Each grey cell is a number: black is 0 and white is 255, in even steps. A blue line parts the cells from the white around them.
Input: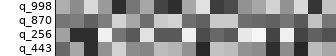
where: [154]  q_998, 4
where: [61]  q_998, 12
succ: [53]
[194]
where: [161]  q_256, 1

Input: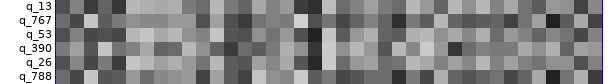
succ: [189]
[108]
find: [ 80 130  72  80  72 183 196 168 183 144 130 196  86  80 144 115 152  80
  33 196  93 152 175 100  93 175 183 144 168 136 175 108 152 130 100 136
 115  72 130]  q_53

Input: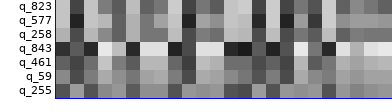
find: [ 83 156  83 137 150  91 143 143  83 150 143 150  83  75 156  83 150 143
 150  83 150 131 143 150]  q_255
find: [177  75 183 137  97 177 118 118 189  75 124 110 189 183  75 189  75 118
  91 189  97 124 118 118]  q_258
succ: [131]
[143]
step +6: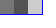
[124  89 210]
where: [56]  q_577, 19
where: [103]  q_461, 9
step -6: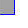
[156]

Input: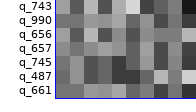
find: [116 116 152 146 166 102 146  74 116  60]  q_990
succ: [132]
[60]
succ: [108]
[146]
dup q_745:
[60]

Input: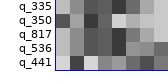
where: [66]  q_441, 2
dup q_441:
[214]
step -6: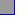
[148]
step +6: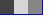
[ 72 220 140]

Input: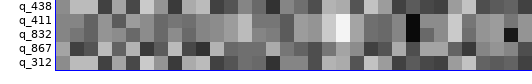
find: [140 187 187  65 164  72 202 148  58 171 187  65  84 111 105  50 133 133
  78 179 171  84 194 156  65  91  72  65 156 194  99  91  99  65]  q_312
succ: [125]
[91]
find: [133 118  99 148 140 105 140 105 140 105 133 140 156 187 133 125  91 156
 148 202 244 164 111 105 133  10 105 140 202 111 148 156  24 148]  q_832

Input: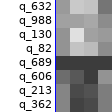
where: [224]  q_130, 2
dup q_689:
[60]
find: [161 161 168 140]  q_988
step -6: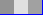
[141 218 155]
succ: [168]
[140]
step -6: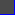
[68]
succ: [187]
[140]

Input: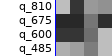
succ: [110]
[190]
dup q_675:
[40]
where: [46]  q_675, 4
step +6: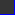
[59]
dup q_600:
[53]

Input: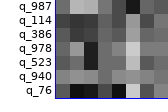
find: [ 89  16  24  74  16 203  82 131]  q_76
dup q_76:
[16]
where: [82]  q_76, 7
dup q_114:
[74]
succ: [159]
[102]
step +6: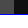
[80 22]
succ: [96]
[74]

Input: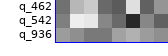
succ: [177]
[156]
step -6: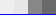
[232 225 129  99]
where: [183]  q_462, 2
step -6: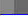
[129  99]
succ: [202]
[105]

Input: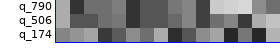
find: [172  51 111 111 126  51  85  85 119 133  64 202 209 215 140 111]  q_790
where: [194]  q_506, 16
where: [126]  q_790, 5
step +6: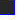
[45]
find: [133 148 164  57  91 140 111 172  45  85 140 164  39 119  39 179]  q_174
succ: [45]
[85]

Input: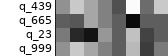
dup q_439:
[201]
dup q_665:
[94]
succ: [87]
[166]

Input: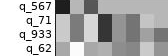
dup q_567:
[183]
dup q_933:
[116]
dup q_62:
[168]
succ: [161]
[116]

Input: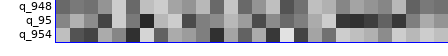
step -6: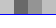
[191  99 142 185]
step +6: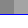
[140 170]
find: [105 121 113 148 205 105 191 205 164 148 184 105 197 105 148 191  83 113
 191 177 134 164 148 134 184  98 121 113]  q_948
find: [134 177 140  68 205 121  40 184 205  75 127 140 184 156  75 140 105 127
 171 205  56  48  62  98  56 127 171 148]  q_95
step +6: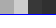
[177 211  62  54]
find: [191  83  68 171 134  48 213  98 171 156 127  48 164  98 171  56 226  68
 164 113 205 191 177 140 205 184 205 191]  q_954
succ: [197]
[105]

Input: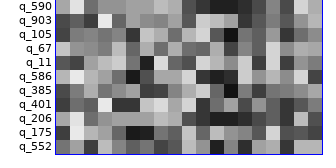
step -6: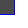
[68]
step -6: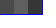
[68 89 48]
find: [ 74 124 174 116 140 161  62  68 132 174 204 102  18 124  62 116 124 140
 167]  q_385
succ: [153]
[54]
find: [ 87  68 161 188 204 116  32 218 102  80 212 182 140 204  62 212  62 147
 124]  q_11

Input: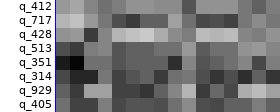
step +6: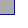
[178]
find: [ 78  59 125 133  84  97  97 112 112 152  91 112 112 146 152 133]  q_513
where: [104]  q_929, 12
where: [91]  q_513, 11

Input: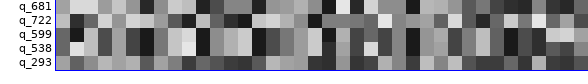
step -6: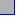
[171]
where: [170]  q_599, 28
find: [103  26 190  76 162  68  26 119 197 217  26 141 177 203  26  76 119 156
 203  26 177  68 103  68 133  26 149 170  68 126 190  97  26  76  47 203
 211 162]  q_599
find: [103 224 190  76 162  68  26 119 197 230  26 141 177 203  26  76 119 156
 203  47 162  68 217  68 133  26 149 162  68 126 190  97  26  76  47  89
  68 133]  q_538
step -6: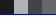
[ 20 171  62  97]
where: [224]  q_538, 2

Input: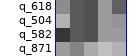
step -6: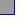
[150]
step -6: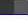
[47 83]
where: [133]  q_871, 2
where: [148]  q_504, 5
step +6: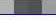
[184  95  87 162]
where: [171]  q_871, 3

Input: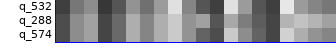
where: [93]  q_288, 15
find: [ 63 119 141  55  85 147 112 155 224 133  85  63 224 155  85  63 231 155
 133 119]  q_532
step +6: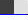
[ 69 230]
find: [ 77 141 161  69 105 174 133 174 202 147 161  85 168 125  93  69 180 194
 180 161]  q_288

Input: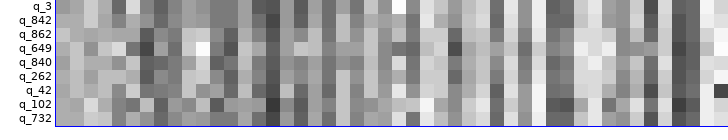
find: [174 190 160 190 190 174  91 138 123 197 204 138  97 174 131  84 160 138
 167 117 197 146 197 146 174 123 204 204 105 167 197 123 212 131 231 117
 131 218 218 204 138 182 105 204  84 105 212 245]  q_262
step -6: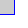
[198]
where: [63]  q_102, 45
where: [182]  q_262, 42
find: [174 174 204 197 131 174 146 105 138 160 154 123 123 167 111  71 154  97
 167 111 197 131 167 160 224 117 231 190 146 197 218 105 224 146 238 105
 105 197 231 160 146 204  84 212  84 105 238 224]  q_732
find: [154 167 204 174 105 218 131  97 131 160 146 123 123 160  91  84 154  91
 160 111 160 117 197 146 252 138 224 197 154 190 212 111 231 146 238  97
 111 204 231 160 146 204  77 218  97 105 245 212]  q_3

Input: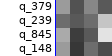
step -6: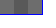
[103  83 103]
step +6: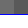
[115  95]
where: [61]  q_845, 2
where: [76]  q_148, 4
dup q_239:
[109]
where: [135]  q_379, 3
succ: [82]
[135]

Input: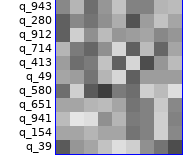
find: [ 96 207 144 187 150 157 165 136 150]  q_912
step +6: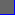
[108]
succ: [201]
[136]
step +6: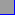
[163]
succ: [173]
[83]

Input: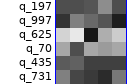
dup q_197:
[78]
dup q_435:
[64]
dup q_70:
[167]
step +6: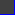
[70]
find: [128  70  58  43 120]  q_731

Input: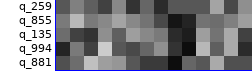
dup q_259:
[87]
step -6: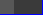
[81 52 52]
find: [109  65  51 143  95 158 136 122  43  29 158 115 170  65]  q_135
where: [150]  q_881, 5

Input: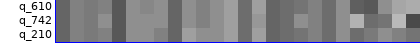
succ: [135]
[143]
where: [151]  q_742, 15
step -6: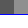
[ 82 137]

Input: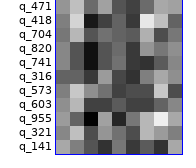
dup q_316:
[99]
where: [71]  q_316, 5
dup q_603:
[65]
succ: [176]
[77]
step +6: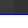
[63 56]

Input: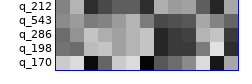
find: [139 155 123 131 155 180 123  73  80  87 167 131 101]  q_543
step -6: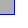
[168]
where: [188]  q_198, 3
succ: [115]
[108]
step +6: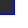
[51]

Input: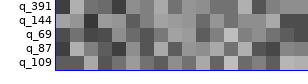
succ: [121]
[162]
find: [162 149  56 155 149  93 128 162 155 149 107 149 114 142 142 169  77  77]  q_144
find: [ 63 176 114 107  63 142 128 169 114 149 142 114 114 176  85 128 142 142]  q_391
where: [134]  q_87, 17
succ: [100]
[190]

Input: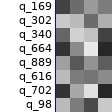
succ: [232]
[39]
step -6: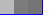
[181 118 110]
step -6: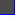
[68]
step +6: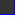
[58]
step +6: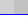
[215 199]
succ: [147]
[94]
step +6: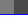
[130  80]

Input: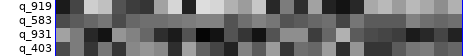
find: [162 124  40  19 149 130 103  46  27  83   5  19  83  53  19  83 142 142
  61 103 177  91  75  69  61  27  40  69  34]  q_931
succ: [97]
[69]

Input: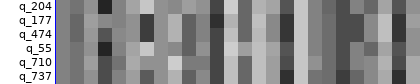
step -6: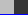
[185  48]
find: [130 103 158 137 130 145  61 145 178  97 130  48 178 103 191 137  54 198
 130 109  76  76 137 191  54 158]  q_177
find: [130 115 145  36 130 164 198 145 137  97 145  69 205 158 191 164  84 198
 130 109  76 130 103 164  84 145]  q_55
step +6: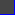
[75]
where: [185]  q_474, 15
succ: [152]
[84]

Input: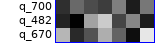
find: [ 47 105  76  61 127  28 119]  q_700
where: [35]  q_482, 1
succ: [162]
[203]
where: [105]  q_700, 2

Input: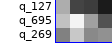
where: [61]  q_127, 3
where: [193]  q_695, 1
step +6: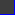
[67]

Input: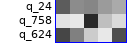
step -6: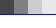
[ 64 122 198 226]
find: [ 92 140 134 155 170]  q_24
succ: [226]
[232]

